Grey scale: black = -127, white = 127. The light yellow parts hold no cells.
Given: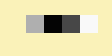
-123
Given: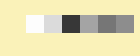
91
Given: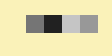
-94
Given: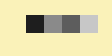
10
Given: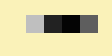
-93
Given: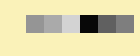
42
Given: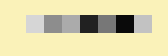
13
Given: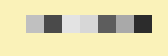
-53
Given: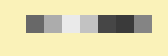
44
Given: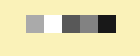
127
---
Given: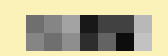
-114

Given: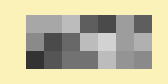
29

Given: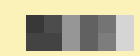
-2

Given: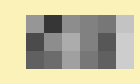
-40

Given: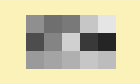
-70

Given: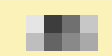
9

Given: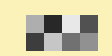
-14
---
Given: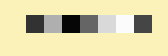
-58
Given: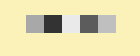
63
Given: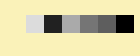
-127
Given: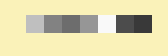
-70
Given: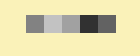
-29
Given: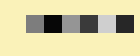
-88
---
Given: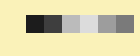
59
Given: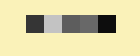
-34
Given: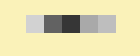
-73
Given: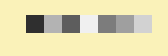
-34
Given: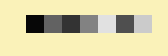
-76
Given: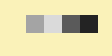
-37
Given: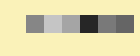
37
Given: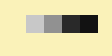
-86
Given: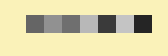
-16
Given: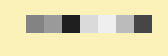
-96
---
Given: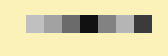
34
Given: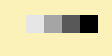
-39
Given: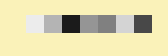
52
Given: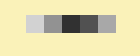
18
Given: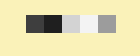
28
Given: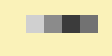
-13
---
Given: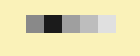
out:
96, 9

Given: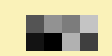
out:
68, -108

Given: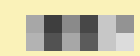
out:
19, 51

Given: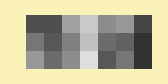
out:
-58, 24

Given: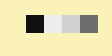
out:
-18, -110

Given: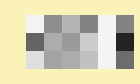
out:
3, 95

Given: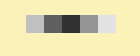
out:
98, 64

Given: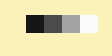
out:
122, -105

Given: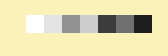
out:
-97, 127

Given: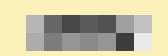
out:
65, 44
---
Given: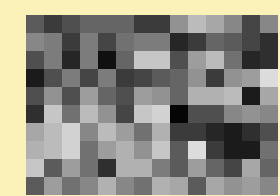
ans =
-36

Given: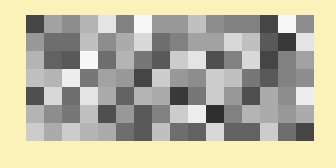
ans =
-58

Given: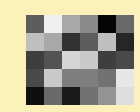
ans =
-34

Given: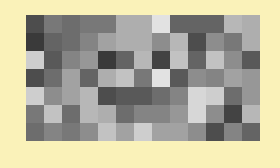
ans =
-50

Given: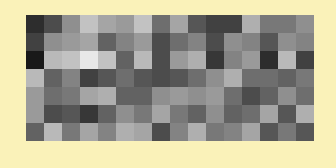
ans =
-82

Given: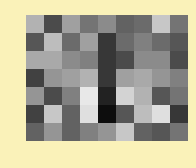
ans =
50
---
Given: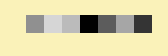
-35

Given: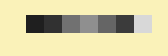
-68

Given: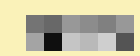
-23

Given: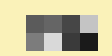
-57

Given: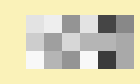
8

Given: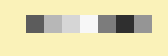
-3
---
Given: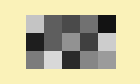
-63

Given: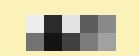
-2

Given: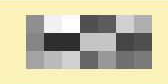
-58

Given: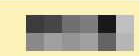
-27

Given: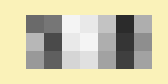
-74

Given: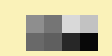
-88

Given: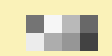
22
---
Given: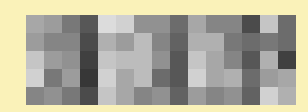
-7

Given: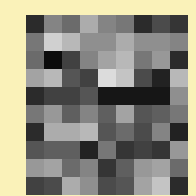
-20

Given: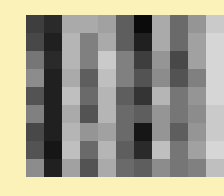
42

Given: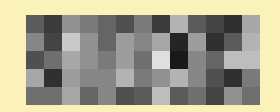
17

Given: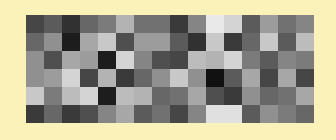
-78
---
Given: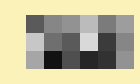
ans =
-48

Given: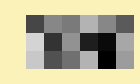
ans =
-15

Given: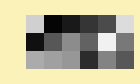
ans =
23

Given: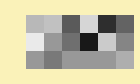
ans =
24

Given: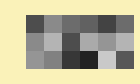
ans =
-72

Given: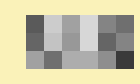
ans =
45
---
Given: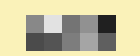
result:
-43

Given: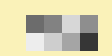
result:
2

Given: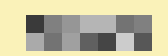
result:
-40

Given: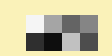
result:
-50

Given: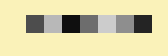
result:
-50

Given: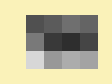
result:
-58
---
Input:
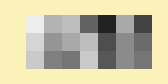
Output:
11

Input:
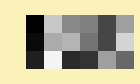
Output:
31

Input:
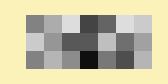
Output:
-49

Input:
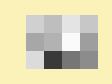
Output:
-9

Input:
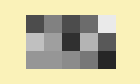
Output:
-8

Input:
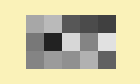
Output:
49

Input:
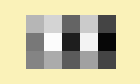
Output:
33

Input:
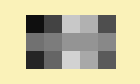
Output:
40
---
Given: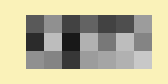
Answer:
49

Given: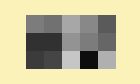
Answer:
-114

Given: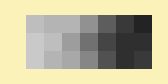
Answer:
-80

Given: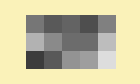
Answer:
30

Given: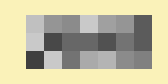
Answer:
11

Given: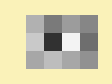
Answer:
39

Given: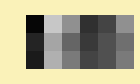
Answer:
-47

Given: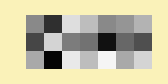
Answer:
41

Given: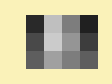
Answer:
-2

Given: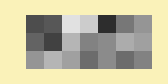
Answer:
-19
